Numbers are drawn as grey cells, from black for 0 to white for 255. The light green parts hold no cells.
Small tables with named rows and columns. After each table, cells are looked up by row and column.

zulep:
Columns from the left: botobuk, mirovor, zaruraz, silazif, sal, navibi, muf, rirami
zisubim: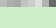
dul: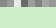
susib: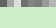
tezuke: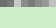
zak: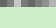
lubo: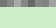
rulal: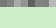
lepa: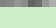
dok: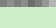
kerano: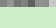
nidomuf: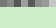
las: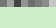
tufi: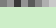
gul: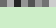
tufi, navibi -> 135
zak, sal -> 103
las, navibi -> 124
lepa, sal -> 99
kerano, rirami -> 199
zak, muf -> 143
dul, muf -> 165
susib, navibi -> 123
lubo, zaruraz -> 169
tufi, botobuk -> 125
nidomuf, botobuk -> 120
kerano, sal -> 97
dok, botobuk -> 126
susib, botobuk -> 100
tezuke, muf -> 152
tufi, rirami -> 202
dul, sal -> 157
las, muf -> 140
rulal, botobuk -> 119
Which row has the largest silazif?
zisubim

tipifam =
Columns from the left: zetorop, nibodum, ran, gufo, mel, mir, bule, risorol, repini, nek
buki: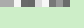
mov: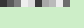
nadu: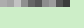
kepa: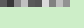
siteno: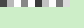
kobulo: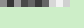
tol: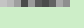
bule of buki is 246
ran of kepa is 138
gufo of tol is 74
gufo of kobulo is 74
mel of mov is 219
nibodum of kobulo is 54
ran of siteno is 254
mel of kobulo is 101
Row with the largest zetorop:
tol

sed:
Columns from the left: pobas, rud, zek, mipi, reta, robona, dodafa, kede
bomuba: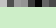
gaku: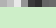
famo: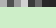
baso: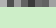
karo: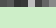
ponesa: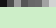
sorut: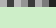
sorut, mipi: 148
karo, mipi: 56
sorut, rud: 63
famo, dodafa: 41
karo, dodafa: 101
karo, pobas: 80

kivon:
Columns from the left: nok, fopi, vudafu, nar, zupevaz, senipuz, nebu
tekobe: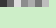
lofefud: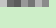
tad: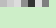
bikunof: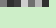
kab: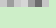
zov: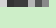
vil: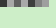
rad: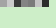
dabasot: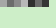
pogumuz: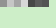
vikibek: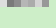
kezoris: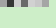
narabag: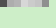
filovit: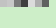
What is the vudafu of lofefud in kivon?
92
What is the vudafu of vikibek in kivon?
141
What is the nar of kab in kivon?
214
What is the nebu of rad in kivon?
44
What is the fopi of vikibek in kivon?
122
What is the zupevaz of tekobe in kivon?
172
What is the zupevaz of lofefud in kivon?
117
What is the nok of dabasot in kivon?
166
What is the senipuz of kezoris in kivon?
200
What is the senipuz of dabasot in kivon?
106
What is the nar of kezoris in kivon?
105
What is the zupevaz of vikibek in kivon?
171
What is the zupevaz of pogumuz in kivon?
71

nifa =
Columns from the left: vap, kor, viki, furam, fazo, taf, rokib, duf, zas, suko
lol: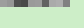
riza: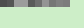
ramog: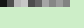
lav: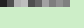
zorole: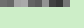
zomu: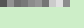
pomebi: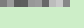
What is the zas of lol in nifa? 174
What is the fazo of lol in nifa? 154
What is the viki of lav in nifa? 179
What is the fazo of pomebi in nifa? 152
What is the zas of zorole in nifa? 55
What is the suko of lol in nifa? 129
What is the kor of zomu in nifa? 146
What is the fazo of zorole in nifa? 100
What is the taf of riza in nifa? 110
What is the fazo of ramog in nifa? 77
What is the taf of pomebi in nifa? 156
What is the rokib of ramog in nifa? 165
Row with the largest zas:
zomu

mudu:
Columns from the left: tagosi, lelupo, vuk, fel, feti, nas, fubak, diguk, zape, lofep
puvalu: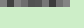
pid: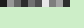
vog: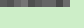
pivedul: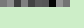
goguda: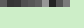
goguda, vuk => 56
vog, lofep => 107
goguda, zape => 84
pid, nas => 78
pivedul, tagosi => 121
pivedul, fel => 127
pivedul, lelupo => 142
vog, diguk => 102
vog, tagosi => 92
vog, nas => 91
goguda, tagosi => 92
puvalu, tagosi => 128
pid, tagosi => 28
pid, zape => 164
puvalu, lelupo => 65
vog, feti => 79
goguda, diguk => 36

